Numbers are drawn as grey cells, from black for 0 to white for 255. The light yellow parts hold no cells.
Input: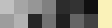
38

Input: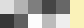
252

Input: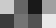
82

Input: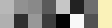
152

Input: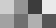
176

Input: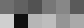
182

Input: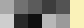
15

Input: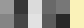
226

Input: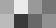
104

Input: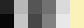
71
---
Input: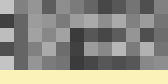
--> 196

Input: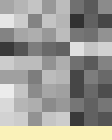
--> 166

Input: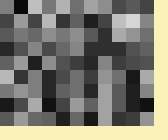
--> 126

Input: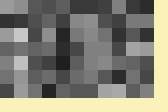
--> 155

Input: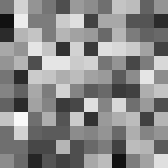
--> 117
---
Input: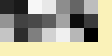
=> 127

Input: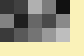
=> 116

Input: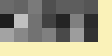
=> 114

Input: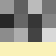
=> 67

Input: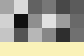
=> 183

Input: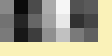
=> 61

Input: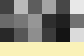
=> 142

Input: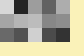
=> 208

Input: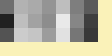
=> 197

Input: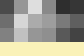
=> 150
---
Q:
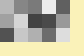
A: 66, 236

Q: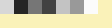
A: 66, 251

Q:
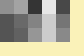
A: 131, 230

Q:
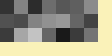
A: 145, 195

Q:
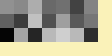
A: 81, 207

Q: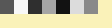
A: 165, 248
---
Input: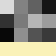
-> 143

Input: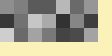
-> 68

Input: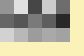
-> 156

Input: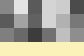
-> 113

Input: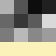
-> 185

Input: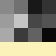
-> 59

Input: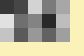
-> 152

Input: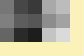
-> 29

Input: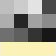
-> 95

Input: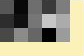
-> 102
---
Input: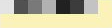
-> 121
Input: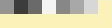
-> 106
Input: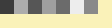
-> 86
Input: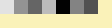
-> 101
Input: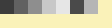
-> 142
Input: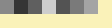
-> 95
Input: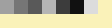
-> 89
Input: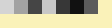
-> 69
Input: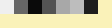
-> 10
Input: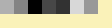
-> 1
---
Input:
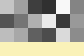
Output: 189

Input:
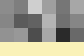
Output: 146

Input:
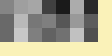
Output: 105

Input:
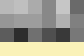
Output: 92

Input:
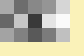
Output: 163

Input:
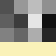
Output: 129

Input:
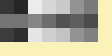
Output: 60

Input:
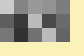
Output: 119
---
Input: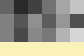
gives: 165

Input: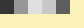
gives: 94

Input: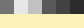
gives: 66

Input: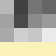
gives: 162

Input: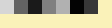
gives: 177

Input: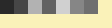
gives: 208

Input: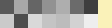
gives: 174

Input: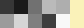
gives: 174
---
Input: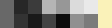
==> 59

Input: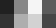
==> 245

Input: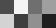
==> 111

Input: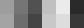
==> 81

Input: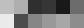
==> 47

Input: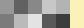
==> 136

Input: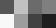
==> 107
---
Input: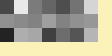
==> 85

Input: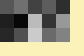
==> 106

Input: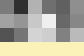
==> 129

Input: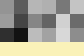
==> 216

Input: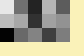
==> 63

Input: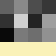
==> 110

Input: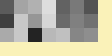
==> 134
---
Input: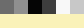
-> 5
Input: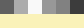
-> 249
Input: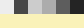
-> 204
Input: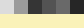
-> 53
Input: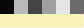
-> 68
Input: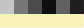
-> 75
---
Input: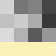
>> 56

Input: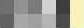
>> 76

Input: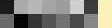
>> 135

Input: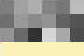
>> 85

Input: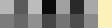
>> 138

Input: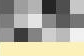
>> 116

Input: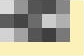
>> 176

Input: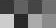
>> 139

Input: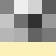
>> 154
